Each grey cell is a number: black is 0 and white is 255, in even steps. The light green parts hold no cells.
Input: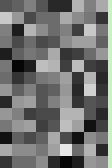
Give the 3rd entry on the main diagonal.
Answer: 180
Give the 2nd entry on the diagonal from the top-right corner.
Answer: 119
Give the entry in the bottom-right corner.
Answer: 140
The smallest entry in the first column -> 17
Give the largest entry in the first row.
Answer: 180
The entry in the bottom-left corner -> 52
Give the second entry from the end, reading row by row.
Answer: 151
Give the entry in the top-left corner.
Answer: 85
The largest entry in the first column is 200
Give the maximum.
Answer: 229
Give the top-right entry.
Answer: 170
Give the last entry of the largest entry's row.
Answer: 40
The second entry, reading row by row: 97
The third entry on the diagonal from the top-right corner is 63
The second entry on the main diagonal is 151
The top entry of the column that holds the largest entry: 40
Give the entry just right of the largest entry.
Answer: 108
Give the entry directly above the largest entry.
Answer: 74
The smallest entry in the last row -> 6
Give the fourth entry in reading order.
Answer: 85

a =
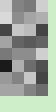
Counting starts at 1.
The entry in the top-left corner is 207
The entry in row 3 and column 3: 187
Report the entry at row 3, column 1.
69
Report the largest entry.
217
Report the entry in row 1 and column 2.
131
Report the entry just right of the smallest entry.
175
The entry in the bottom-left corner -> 164
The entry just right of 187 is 69
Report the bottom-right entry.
109

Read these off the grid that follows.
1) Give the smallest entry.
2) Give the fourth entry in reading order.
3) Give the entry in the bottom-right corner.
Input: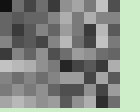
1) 17
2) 110
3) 110

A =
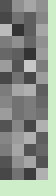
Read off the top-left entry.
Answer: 83
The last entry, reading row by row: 176
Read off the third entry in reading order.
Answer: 166
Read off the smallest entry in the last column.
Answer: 83
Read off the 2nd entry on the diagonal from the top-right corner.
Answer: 94
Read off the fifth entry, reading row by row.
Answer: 71
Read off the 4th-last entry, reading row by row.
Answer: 71
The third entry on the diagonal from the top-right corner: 51
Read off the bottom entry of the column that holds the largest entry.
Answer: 61
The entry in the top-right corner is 144
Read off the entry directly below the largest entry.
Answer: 71
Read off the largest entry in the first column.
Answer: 187

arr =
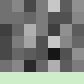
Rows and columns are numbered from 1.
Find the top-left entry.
113
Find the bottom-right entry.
124
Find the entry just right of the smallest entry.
81
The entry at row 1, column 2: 135
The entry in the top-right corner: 144
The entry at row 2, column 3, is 103
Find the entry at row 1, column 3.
72
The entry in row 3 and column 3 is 175
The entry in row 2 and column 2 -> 113
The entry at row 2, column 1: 113
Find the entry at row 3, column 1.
63
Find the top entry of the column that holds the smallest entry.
199

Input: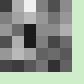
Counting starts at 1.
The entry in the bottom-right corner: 98
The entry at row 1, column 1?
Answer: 60
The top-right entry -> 139
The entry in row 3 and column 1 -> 151
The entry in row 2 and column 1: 127
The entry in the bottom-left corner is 70
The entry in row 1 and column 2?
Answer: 175
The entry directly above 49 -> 107
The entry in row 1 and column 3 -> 240

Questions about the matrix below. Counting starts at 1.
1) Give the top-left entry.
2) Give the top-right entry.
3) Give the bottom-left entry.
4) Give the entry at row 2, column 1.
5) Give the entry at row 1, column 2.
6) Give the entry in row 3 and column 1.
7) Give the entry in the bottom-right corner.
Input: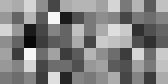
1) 181
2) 193
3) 121
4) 152
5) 171
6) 213
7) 171

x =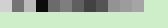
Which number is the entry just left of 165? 156
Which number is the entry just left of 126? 107

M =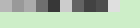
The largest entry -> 223
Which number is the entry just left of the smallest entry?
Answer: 111

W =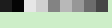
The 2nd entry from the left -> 4
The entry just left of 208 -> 230
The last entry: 70

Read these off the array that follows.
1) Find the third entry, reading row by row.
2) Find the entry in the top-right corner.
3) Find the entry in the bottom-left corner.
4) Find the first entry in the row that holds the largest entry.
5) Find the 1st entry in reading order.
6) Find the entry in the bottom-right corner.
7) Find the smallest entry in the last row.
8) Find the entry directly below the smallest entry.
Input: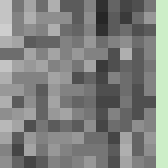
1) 164
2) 118
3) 142
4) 206
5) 196
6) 118
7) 69
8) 48

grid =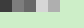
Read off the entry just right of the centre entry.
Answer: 214
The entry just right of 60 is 125
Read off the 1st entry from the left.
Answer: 60

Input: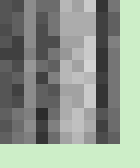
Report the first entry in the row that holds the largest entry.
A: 96
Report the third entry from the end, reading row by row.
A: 151
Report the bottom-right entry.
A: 96
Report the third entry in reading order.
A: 140
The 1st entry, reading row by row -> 85
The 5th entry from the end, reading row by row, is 162
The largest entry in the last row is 183
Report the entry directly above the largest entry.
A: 202
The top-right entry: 117
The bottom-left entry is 96
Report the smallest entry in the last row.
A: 52
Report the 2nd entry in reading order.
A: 76
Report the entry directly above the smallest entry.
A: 96
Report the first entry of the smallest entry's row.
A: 96
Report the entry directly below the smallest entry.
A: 64
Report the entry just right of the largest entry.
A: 52
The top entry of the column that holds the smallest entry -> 108
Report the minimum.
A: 43
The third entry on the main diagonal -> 140
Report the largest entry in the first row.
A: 202
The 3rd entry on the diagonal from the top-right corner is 172
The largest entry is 212
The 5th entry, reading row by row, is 108
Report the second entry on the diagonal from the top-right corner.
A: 64

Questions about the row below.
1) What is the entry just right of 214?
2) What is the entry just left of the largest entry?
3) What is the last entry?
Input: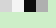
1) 244
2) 214
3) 175
